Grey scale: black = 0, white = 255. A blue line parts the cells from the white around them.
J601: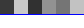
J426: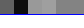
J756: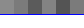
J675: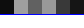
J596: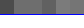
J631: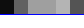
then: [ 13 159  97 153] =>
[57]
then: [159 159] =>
[180]
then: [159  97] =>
[153]
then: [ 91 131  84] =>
[123]
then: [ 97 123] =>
[117]
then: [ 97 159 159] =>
[180]
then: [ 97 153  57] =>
[21]

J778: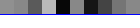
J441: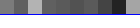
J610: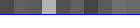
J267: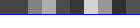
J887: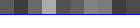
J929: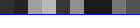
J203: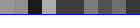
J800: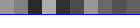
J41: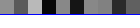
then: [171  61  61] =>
[123]
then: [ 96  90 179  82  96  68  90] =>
[110]
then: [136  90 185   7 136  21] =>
[68]

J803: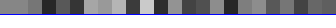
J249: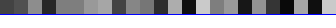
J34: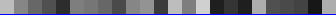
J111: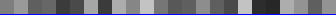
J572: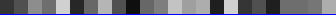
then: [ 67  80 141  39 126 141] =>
[88]
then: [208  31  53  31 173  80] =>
[74]
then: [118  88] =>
[95]
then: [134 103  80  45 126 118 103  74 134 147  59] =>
[189]
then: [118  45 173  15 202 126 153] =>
[23]
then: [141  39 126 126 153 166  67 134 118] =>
[45]

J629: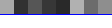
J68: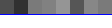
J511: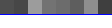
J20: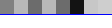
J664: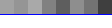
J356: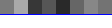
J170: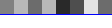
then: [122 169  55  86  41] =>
[102]
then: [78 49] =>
[122]
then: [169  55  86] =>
[41]
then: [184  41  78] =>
[227]
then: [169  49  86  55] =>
[41]
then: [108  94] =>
[142]

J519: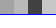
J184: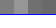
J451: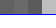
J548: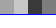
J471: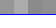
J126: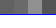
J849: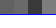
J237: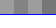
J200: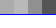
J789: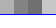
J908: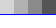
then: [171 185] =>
[144]
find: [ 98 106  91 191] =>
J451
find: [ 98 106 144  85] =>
J126
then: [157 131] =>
[157]
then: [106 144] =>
[85]

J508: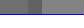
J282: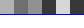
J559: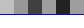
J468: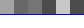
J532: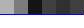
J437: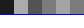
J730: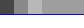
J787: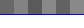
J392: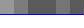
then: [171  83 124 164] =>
[124]
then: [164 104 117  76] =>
[200]

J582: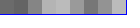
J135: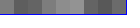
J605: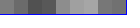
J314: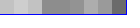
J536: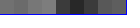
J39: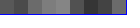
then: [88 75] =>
[107]
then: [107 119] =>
[125]

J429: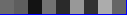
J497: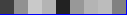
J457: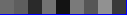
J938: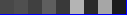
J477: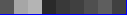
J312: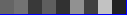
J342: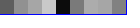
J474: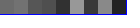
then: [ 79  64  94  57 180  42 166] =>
[27]
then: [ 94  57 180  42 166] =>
[27]
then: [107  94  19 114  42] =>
[152]
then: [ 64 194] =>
[34]

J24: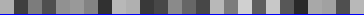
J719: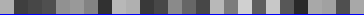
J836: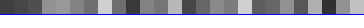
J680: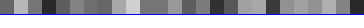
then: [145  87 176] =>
[49]
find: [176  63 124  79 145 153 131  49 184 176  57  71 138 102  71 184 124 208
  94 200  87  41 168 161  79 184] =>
J24
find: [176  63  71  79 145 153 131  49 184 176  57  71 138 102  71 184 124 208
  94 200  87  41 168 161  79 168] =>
J719

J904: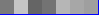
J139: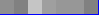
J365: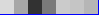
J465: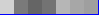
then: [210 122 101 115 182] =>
[167]
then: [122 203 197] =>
[182]
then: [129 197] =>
[159]
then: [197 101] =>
[115]

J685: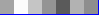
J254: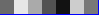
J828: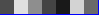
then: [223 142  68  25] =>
[211]
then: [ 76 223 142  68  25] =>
[211]
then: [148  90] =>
[178]

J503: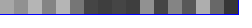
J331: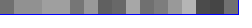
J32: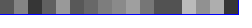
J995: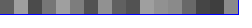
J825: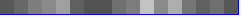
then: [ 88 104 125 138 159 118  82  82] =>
[187]
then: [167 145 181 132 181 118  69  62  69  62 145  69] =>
[132]
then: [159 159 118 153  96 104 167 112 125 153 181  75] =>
[69]

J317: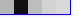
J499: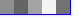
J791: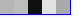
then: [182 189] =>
[16]
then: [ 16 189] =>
[211]
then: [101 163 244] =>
[114]
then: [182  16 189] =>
[211]

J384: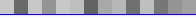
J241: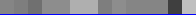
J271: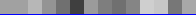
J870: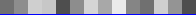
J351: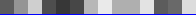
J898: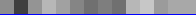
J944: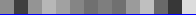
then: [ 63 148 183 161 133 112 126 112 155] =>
[191]
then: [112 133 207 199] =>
[119]
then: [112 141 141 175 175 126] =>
[141]

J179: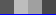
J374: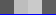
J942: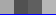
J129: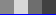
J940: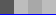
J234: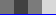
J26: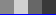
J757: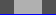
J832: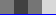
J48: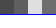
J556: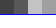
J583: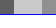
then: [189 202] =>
[95]
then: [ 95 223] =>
[110]
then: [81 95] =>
[182]
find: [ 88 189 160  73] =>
J179

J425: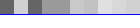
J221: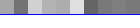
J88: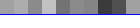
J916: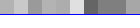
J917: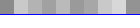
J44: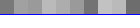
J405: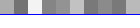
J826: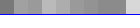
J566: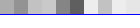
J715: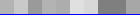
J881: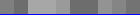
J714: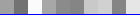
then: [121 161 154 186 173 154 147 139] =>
[139]
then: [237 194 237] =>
[230]

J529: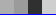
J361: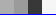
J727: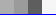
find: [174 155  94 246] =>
J727
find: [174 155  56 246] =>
J361

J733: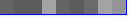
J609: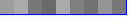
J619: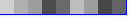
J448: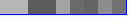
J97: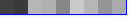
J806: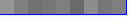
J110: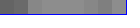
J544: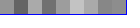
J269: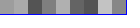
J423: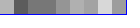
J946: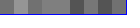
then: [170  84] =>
[127]
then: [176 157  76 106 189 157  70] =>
[100]

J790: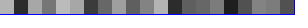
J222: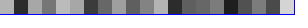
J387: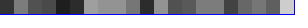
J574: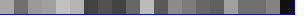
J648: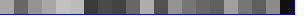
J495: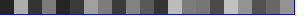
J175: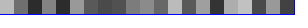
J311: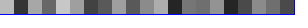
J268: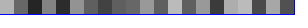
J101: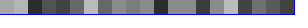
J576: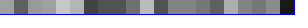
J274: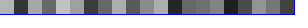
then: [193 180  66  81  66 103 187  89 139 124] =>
[103]
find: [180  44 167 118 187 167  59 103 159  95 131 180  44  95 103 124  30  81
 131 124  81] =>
J790

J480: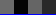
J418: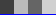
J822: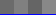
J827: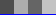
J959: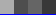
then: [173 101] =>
[195]
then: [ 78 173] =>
[101]

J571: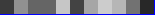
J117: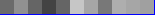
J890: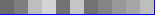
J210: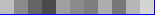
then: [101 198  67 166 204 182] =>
[114]
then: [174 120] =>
[182]
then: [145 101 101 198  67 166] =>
[204]
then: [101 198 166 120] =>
[174]
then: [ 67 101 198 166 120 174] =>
[166]

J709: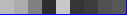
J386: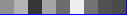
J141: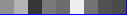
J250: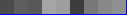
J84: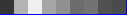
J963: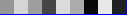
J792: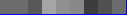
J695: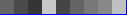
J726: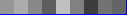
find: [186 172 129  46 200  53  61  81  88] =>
J709
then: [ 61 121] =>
[136]
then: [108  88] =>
[165]
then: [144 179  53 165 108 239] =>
[115]
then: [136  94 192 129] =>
[61]

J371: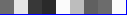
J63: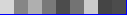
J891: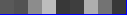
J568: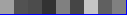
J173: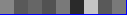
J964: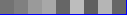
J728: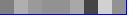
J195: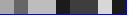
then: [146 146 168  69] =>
[209]
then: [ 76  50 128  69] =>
[197]
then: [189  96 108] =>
[251]
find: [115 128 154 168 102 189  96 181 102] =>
J964
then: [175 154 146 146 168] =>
[69]
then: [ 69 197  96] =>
[128]

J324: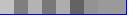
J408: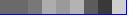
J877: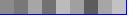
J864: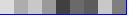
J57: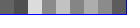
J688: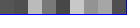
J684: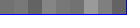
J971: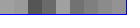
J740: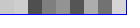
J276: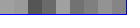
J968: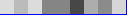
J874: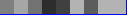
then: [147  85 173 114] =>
[213]
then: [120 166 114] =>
[187]

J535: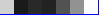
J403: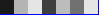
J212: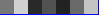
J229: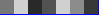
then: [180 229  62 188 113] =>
[229]
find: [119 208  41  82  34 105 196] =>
J212
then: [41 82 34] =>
[105]
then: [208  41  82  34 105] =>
[196]
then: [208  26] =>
[41]
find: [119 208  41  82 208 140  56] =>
J229

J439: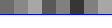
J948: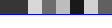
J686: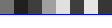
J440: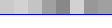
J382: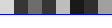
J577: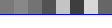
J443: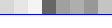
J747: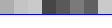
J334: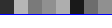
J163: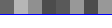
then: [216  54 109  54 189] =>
[25]
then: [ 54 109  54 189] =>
[25]

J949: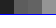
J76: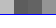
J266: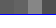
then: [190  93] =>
[99]
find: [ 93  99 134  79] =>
J266
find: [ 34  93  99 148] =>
J949
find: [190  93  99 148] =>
J76
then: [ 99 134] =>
[79]

